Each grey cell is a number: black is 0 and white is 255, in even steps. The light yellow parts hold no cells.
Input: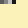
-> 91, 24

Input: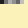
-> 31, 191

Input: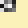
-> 231, 123

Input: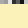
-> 170, 199

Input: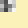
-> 137, 244

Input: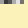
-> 158, 115

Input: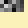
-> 183, 86

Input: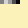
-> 129, 8

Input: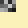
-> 62, 23
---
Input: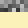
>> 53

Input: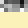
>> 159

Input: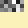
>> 40

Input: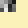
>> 234

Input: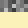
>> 133

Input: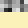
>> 222

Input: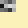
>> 99

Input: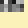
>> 133
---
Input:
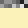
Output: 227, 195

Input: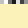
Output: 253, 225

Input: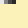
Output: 232, 130

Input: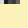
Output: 216, 100

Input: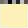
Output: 196, 164

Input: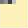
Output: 194, 150
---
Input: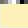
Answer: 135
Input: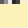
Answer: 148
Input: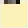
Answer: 58
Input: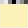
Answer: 237
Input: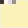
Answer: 250
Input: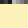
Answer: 67
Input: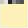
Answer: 228
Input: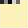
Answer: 143
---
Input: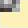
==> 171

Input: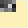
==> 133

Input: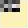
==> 4

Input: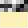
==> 68

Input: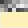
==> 88

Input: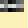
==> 57
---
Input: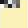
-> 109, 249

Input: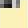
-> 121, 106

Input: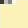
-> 246, 58

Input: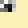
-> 200, 120

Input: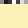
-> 167, 140

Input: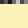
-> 136, 50

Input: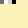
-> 2, 113

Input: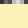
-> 68, 54

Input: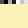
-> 230, 78

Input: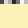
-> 187, 72
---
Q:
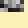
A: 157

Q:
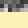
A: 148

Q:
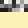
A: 100

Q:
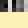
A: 181

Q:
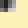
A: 171

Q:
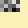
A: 208

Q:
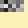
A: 198

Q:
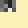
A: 117

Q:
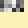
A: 134

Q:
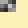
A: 124
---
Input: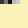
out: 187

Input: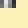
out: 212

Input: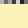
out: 178

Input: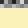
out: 200

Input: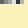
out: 182

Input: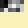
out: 226

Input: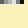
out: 182
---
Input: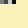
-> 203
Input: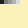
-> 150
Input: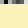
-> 181
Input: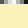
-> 219
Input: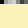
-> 190
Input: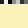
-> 7
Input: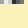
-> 207
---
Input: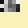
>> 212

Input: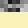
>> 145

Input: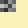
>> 60

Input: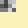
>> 74

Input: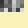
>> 128

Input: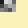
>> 215

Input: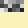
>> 209

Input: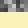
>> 159
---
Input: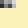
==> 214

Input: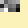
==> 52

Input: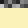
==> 120

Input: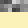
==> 135

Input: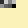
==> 189

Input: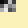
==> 162

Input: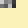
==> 60

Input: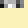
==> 136
